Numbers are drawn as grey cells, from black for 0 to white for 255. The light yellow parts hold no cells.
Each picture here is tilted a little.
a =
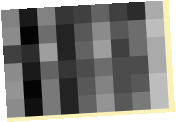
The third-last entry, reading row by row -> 88
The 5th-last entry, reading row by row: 99
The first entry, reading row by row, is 130
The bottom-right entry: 189
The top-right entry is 170
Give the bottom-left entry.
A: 139
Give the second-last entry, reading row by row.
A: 121
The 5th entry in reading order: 64
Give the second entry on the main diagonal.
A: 4
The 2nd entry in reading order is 26
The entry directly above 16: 4
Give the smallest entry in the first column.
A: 64

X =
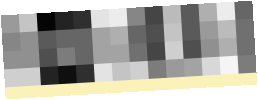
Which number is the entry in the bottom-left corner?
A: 207
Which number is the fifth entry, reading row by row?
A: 47
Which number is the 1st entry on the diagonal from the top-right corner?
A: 102
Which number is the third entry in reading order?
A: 5
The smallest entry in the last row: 15
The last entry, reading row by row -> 124
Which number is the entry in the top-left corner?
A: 154
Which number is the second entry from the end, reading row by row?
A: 245
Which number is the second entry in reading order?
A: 196
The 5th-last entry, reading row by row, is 154
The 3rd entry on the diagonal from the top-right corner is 144
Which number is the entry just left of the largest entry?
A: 216
